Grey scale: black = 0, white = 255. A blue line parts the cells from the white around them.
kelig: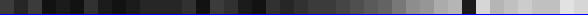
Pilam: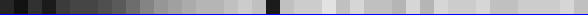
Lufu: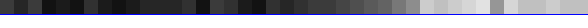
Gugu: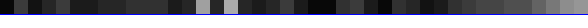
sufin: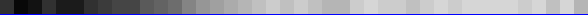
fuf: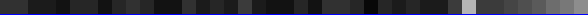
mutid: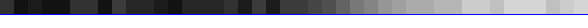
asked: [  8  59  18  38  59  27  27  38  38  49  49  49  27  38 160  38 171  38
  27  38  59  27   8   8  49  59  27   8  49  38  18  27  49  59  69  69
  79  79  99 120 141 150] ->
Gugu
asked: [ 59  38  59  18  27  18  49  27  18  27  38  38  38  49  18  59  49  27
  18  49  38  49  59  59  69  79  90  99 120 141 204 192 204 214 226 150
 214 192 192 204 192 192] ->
Lufu
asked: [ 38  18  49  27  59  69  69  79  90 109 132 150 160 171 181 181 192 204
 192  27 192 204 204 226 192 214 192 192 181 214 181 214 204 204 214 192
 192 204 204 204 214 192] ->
Pilam

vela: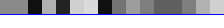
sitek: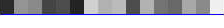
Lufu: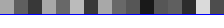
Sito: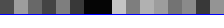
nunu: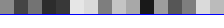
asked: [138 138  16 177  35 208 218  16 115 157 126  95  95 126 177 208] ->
vela
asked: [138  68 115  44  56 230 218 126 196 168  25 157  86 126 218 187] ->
nunu

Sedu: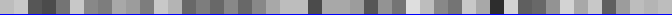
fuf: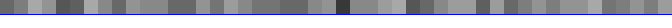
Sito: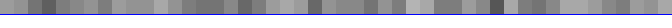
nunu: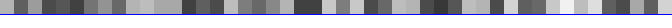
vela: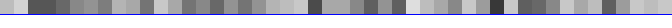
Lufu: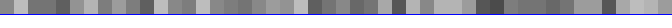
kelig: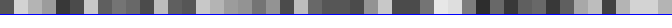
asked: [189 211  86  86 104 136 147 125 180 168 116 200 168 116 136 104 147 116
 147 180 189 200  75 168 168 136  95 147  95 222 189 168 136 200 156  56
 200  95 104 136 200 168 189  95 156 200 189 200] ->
vela
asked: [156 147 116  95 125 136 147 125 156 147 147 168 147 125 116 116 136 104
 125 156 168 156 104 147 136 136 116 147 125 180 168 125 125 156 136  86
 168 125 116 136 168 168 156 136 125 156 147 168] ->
Sito
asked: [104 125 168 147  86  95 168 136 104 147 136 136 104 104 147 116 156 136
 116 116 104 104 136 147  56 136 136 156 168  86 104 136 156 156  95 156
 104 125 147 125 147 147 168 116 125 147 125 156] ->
fuf
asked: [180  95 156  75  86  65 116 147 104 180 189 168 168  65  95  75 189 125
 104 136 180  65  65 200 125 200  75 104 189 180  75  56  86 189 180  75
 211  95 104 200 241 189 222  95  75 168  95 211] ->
nunu

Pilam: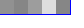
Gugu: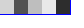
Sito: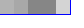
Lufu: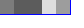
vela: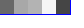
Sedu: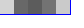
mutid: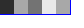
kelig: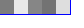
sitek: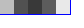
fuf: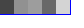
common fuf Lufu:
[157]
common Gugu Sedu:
[212]
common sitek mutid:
[233]
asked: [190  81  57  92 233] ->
sitek
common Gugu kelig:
[233]
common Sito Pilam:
[134]

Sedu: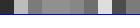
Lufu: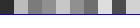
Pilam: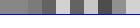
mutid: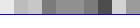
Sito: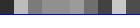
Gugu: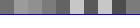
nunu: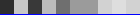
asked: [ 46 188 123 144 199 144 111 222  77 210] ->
Lufu
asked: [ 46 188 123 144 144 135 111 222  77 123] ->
Sedu
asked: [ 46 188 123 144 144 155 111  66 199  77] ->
Sito
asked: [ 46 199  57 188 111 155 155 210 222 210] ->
nunu
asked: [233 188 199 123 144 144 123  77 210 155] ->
mutid

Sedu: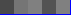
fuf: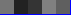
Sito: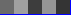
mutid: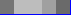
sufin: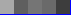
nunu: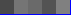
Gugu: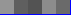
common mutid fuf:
[117]
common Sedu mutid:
[117]
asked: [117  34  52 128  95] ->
fuf
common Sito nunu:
[106]
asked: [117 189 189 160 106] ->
mutid

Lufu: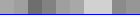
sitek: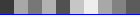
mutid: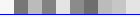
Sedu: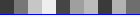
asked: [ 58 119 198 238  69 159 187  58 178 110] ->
Sedu
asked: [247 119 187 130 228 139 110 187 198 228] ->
mutid

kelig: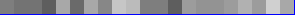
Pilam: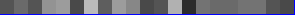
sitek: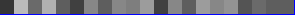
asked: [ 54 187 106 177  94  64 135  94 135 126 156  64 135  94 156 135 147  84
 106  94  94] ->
sitek

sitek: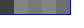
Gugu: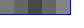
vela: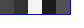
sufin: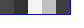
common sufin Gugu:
[71]
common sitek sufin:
[62]
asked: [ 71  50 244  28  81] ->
vela
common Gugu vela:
[71]

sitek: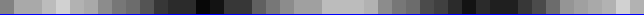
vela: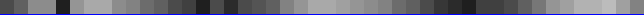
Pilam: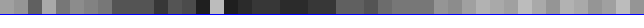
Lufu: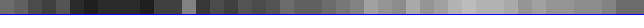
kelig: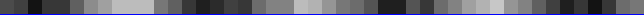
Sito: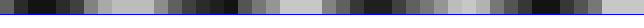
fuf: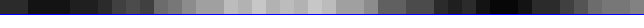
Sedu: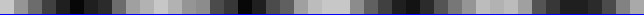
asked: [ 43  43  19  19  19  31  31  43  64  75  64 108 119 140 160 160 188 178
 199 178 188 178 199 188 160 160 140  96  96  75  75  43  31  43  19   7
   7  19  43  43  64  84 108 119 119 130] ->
fuf
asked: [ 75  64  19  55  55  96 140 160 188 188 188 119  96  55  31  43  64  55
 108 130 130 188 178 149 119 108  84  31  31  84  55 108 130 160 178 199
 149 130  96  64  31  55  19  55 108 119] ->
kelig
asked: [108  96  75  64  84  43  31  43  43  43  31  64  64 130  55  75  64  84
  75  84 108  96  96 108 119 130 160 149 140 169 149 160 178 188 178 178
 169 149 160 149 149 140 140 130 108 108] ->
Lufu
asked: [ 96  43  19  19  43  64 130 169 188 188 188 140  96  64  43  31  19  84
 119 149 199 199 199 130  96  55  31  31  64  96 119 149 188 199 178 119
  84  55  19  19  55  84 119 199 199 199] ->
Sito
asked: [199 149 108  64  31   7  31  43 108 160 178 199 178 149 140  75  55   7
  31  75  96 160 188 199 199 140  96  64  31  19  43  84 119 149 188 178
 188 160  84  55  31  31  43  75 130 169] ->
Sedu

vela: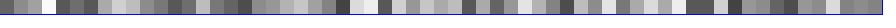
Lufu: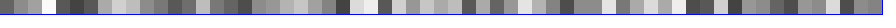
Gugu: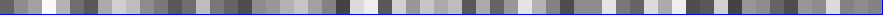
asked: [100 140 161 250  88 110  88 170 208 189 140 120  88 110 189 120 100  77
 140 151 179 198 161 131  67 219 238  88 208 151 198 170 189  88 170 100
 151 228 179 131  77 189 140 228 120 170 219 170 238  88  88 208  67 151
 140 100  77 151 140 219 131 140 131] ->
vela
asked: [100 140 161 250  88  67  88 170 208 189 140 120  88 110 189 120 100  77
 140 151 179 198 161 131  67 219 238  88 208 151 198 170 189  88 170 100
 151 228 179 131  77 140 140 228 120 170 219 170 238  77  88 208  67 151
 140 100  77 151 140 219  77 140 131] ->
Lufu

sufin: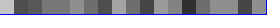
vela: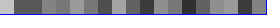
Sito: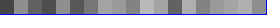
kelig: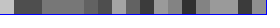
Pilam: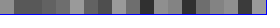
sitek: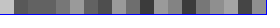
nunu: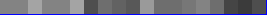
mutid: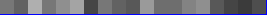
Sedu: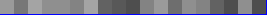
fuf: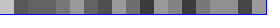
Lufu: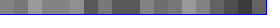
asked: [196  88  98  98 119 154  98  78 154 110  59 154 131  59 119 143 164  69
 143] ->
sitek
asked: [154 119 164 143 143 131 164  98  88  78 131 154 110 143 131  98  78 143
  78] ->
Sedu
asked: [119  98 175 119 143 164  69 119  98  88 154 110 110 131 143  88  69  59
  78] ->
mutid
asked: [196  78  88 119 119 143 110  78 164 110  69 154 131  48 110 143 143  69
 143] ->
sufin

